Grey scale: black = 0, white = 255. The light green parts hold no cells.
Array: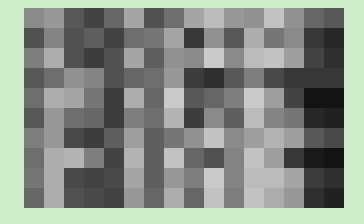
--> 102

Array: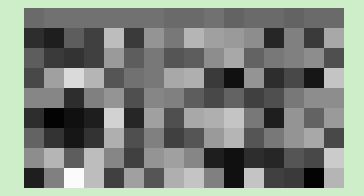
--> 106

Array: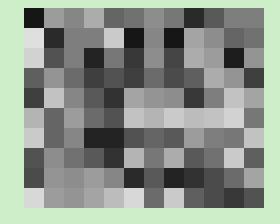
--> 126

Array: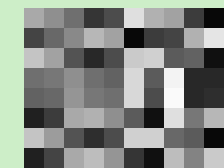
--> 60

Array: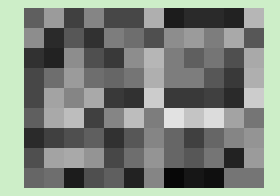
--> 34
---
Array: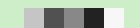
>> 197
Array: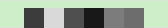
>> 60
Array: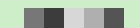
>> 119
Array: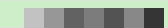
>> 194
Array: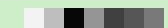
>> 243
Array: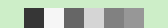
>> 54
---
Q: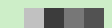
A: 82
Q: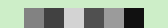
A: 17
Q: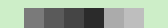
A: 190
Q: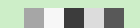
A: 88
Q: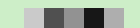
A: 174
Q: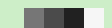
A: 246
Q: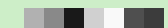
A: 60
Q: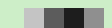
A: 143
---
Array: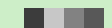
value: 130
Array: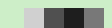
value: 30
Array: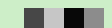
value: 8
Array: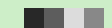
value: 220
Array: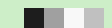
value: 248
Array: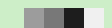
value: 29
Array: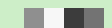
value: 60
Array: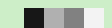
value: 129
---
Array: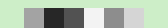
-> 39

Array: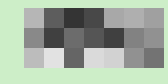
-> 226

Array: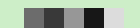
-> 57

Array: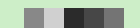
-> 208

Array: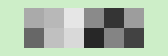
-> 192

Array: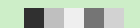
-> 191
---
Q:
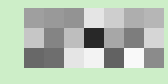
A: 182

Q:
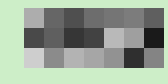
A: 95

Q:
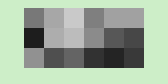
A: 161

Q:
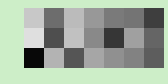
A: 62

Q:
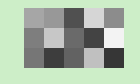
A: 140

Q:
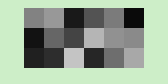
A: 10

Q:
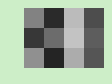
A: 77

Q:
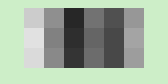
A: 151

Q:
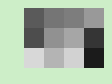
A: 153

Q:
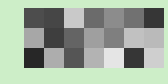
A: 54
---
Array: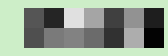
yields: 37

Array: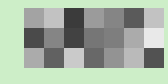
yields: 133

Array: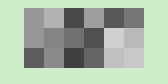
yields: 132

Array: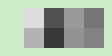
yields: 81

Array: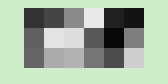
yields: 227

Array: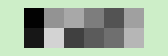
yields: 147
